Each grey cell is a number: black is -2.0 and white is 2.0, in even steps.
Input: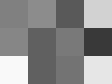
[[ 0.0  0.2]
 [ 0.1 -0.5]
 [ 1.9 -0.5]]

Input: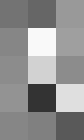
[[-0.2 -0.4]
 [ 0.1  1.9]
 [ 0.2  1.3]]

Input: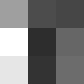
[[ 0.5 -0.8]
 [ 2.0 -1.3]
 [ 1.6 -1.2]]

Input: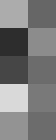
[[ 0.7 -0.4]
 [-1.3  0.2]
 [-0.9 -0.3]]

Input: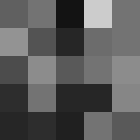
[[-0.5 -0.2]
 [ 0.3 -0.7]
 [-0.8  0.2]]

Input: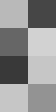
[[ 0.9 -0.9]
 [-0.4  1.3]
 [-1.1  1.1]]

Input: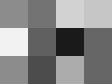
[[ 0.2 -0.2]
 [ 1.8 -0.5]
 [ 0.2 -0.8]]

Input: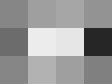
[[ 0.1  0.5]
 [-0.3  1.7]
 [ 0.1  0.8]]

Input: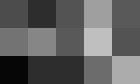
[[-0.8 -1.3]
 [-0.2  0.1]
 [-1.9 -1.3]]
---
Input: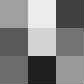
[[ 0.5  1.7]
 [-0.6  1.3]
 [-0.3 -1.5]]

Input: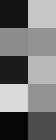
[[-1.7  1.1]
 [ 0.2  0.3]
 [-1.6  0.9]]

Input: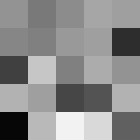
[[ 0.3 -0.1]
 [ 0.1  0.0]
 [-1.0  1.1]]

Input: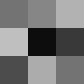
[[-0.2  0.1]
 [ 1.0 -1.8]
 [-0.8  0.7]]

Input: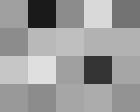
[[ 0.5 -1.6]
 [ 0.2  0.9]
 [ 1.1  1.5]]

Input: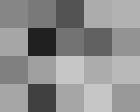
[[ 0.1 -0.1]
 [ 0.6 -1.5]
 [ 0.0  0.5]]
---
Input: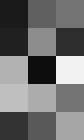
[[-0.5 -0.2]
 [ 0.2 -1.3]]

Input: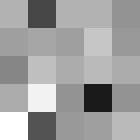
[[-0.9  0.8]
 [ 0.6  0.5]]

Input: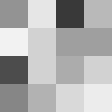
[[ 1.6 -1.1]
 [ 1.3  0.5]]

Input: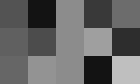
[[-1.7  0.2]
 [-0.8  0.2]]

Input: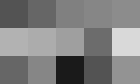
[[-0.4  0.0]
 [ 0.7  0.5]]

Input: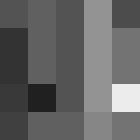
[[-0.5 -0.7]
 [-0.5 -0.7]]
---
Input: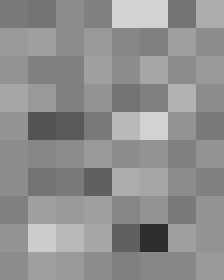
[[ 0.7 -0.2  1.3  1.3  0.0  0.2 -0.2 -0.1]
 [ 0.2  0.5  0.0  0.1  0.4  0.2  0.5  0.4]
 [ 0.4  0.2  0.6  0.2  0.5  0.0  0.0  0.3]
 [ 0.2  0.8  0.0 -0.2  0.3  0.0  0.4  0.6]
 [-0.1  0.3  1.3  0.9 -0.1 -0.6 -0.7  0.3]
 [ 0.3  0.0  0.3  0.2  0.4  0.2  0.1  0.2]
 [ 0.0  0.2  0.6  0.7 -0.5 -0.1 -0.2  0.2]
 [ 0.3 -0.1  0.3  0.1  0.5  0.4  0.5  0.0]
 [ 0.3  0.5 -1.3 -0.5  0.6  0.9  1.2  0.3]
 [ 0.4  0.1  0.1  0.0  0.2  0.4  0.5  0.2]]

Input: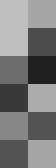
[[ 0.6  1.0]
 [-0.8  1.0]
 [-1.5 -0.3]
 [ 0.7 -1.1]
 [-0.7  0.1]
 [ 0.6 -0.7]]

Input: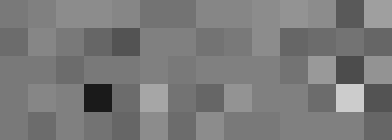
[[ 0.5 -0.6  0.2  0.3  0.2  0.1  0.1 -0.2 -0.2  0.1  0.2  0.2  0.0 -0.1]
 [-0.4 -0.2 -0.3 -0.4  0.2 -0.1 -0.2  0.0  0.0 -0.7 -0.4 -0.1  0.1 -0.3]
 [ 0.3 -0.8  0.4 -0.2  0.0  0.0  0.0 -0.1  0.0 -0.1 -0.1 -0.3 -0.1 -0.1]
 [-0.7  1.2 -0.3  0.0  0.0  0.3 -0.4 -0.2  0.6 -0.3 -1.6  0.0  0.1 -0.1]
 [-0.4  0.0  0.0  0.0 -0.1 -0.1  0.2 -0.3  0.2 -0.4 -0.2  0.0 -0.3 -0.1]]

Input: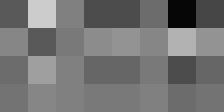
[[-0.9 -1.9 -0.3 -0.8 -0.8  0.0  1.2 -0.6]
 [ 0.3  0.8  0.1  0.3  0.2 -0.1 -0.6  0.1]
 [-0.4 -0.8 -0.1 -0.4 -0.4  0.0  0.5 -0.3]
 [-0.2 -0.3  0.0 -0.1 -0.1  0.0  0.1 -0.2]]

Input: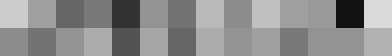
[[ 1.4 -1.7  0.4  0.5  1.0  0.2  0.9 -0.2  0.3 -1.2 -0.1 -0.4  0.5  1.2]
 [ 0.8  0.3  0.3 -0.1  0.5  0.3  0.7 -0.4  0.6 -0.7  0.7  0.3 -0.2  0.2]]

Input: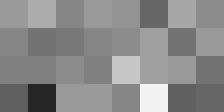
[[ 0.2  0.6 -0.4  0.3  0.4  0.1  0.7  0.4]
 [ 0.4 -0.2  0.5  0.2  0.1 -0.1 -0.2  0.1]
 [-0.2  0.4  0.5  1.1  0.0  0.2  0.0  0.0]
 [-0.4 -0.5  1.8  0.1  0.4  0.4 -1.4 -0.5]]

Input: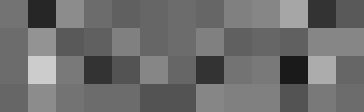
[[-0.6 -1.2  0.6  0.1  0.0 -0.4 -0.3 -0.4 -0.5 -0.3  0.2 -1.4 -0.2]
 [ 0.1  0.1 -0.5 -0.4 -0.5  0.0 -0.3 -0.4  0.0 -0.5 -0.6  0.3 -0.3]
 [-0.4  0.7 -1.6 -0.1 -0.2 -1.2 -0.4  0.1 -0.7 -1.2 -0.1  1.2 -0.3]
 [-0.3 -0.1 -0.7  0.0  0.0  0.1 -0.7 -0.7 -0.3 -0.3 -0.2  0.2 -0.4]]

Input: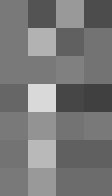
[[-0.8  0.4 -0.7 -0.1]
 [-0.2 -0.5  0.8 -0.1]
 [-0.2  0.0 -0.1 -0.1]
 [-1.0 -0.9  1.4 -0.4]
 [-0.1 -0.2  0.3 -0.1]
 [-0.5 -0.5  0.9 -0.2]
 [-0.3 -0.3  0.4 -0.1]]
